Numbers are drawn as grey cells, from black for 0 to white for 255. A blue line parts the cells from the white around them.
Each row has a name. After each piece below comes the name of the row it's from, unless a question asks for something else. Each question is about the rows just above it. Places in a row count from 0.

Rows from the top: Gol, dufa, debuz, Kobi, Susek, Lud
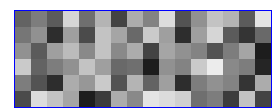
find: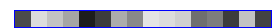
Lud
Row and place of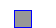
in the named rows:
Susek, 4
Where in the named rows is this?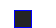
Kobi, 15
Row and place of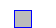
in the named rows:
debuz, 3
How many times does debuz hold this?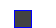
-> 1
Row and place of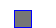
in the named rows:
dufa, 0

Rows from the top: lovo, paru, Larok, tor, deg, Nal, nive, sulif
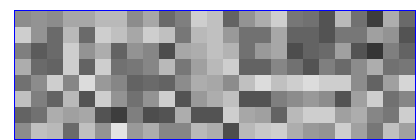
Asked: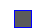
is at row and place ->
Larok, 1
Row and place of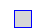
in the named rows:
deg, 24
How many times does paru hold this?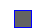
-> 2
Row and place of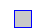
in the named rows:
sulif, 15
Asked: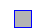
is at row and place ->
Larok, 13
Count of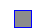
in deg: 4

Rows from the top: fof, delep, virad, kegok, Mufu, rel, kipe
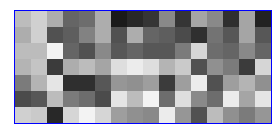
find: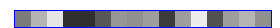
Mufu
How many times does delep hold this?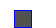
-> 2
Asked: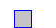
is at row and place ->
kegok, 1
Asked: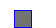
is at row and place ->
delep, 12
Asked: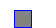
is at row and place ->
delep, 4
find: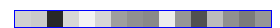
kipe
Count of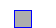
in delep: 3

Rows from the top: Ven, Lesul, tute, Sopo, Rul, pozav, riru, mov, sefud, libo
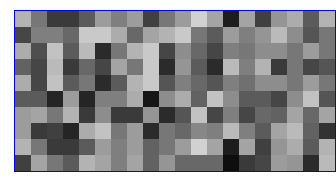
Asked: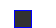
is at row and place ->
mov, 19
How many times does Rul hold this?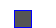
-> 2
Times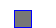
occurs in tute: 4
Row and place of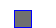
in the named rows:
Rul, 14
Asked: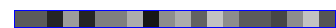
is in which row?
pozav
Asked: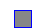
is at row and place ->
mov, 11
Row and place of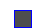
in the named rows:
tute, 1

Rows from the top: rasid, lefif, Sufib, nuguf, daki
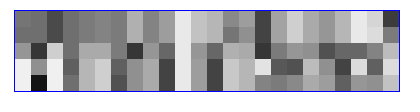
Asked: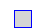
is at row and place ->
rasid, 22
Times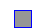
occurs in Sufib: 4
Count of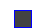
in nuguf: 3
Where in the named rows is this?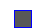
nuguf, 16
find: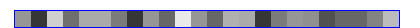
Sufib
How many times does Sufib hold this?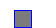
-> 2

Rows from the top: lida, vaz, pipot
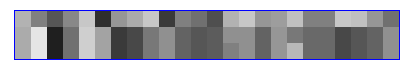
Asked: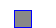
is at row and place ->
lida, 3
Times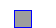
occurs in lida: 1

